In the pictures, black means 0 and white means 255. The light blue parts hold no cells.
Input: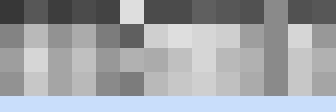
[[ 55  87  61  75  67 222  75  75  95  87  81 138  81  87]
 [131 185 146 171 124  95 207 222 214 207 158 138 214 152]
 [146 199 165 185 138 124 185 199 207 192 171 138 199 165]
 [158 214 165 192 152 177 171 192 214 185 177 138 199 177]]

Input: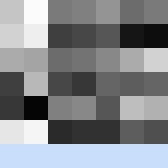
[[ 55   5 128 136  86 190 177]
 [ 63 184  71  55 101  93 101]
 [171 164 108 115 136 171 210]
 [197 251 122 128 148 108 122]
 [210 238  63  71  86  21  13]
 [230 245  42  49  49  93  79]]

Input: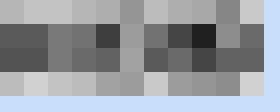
[[ 83  83 121 106  98 162  90 106  69  98  98]
 [ 90  90 121 114  62 156 114  69  32 141 106]
 [182 195 195 182 174 149 188 174 168 134 201]
 [188 209 195 188 162 156 201 156 149 141 209]]

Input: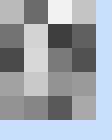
[[ 74 217 122  82]
 [115 210  62  96]
 [146 134  89 169]
 [162 202 146 154]
 [187 108 243 195]]

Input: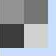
[[ 60 209]
 [146 116]]

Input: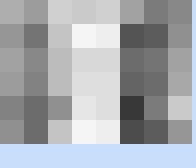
[[130 108 144 230 222  56 123 202]
 [144 108 196 245 238  76  92 150]
 [150 116 196 245 238  84  92 144]
 [156 130 188 222 222 100 108 168]
 [162 136 188 216 216 108 116 162]
 [174 156 208 202 208 162 123 136]]

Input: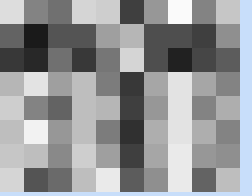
[[ 56  40 112  56 118 213  78  33  70  92]
 [ 99  26  84  84 159 182  78  78  63 143]
 [182 227 159 190 124  56 166 227 166 131]
 [190 242 151 190 124  48 174 227 174 131]
 [198 190 137 206 159  63 166 234 151 143]
 [206 131  99 190 182  63 151 227 131 174]
 [213  84 106 190 234  92 143 234  99 190]
 [221 131 112 213 206  63 151 250 131 198]]

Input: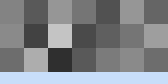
[[109 173  47  89 123 138 109]
 [131  89 150 117  81 150 101]
 [138  66 196  74  95 117 158]]
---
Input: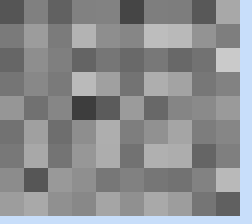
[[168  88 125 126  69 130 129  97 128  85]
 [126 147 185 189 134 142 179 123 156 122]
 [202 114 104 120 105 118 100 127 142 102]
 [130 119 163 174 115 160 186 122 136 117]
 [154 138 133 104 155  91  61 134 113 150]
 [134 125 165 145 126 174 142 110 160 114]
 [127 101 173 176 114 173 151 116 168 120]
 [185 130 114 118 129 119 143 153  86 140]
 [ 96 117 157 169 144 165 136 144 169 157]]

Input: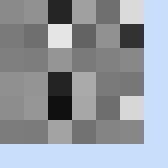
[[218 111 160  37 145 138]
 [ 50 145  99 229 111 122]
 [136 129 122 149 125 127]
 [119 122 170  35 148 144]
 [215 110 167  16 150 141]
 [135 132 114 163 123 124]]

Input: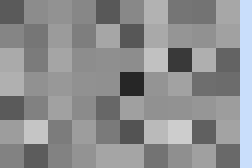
[[167 115 117 178 136  88 135 146 140  90]
 [161 145 149 169  87 166 126 155 118 133]
 [ 99 175  57 193 141 143 141 165 123 170]
 [108 110 162 148  38 144 145 152 145 176]
 [157 150 146 145 160 103 139 161 129  90]
 [163  96 205 186  83 122 157 124 197 157]
 [105 160 143 115 165 165 147 130  92 130]]

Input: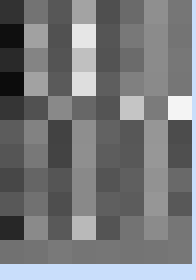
[[118 143 106  79 163  87 115  50]
 [116 139 120  85 230  81 161  15]
 [119 139 107  83 192  84 132  41]
 [118 138 128  94 222  90 162  12]
 [244 123 197  84 103 137  81  53]
 [ 76 150  87  98 142  66 130  92]
 [ 79 151  88  93 143  67 120  85]
 [105 146  95  84 137  85 101  71]
 [ 88 150  92  95 137  78 113  88]
 [118 139 115  84 185  89 138  39]
 [119 117 116 118 117 121 115 113]]

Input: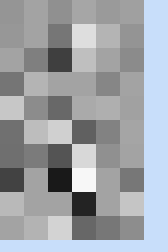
[[160 154 166 144 163 149]
 [148 180 222 118 163 151]
 [139 163 191  63 127 163]
 [163 134 163 163 180 117]
 [161 175 170 104 140 199]
 [165 130  96 208 189 112]
 [163 144 216  84 123 111]
 [119 163 247  25 163  66]
 [197 163  35 163 163 185]
 [141 119 103 211 179 163]]

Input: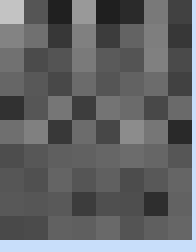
[[ 65 121  42  31 153  32  85 195]
 [ 55 126  99  60 128  55 112 131]
 [ 74 128  84  90 122  84  75 113]
 [ 65 108  98  85 107  72  88 102]
 [106  72 107 116  61 118  86  49]
 [ 41 118 140  71 108  56 128 111]
 [ 86 102 108 102  97  95  87  77]
 [101  88  76  96  85 100  80  86]
 [ 98  46  78  79  60  89  86  88]
 [102  95  84 105  95  97  75  73]]

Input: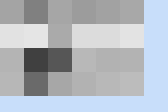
[[168 162 156 166 128 164]
 [227 220 220 170 229 226]
 [179 178 184  86  64 180]
 [188 184 178 167 106 183]]

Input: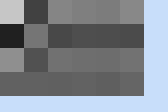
[[136 124 127 133  65 198]
 [ 75  77  78  72 117  32]
 [114 109 110 113  81 143]
 [101  95  98  96  97  97]]
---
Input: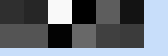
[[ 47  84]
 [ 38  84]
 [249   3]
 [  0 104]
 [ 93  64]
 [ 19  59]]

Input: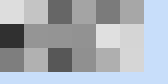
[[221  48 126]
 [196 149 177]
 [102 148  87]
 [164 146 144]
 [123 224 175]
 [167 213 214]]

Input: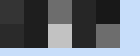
[[ 52  42]
 [ 30  30]
 [109 194]
 [ 38  38]
 [ 24 109]]

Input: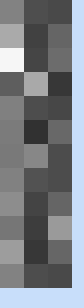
[[130 170 246  94 128 123 121 129 141 118 157 130]
 [ 78  65  69 169  77  49 135  82  68  61  55  77]
 [ 73 101 108  55  71 104  76  76 101 154 102  73]]

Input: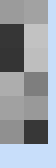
[[155  54  52 173 161 144]
 [162 194 190 126 153  55]]

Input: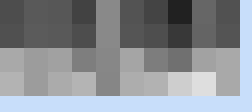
[[ 77  80 169 179]
 [ 89  91 156 156]
 [ 87  89 161 171]
 [ 66  77 126 180]
 [137 137 135 134]
 [ 83  85 165 173]
 [ 68  78 125 178]
 [ 33  56 112 206]
 [102 100 162 222]
 [ 81  84 169 169]]

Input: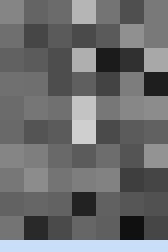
[[134 110  97 113 107 106 134 120  99 115]
 [100  71  92 110 117  85 126 141 101  41]
 [107  90  77  78 112  91 105 116  99  73]
 [180  74 175  94 194 207  92 126  34 102]
 [115  89  26  67 120  73 109 129  97  94]
 [ 79 143  47 125 135  91  84  61  86  17]
 [121 121 168  31 140  96 147  69  81  71]]
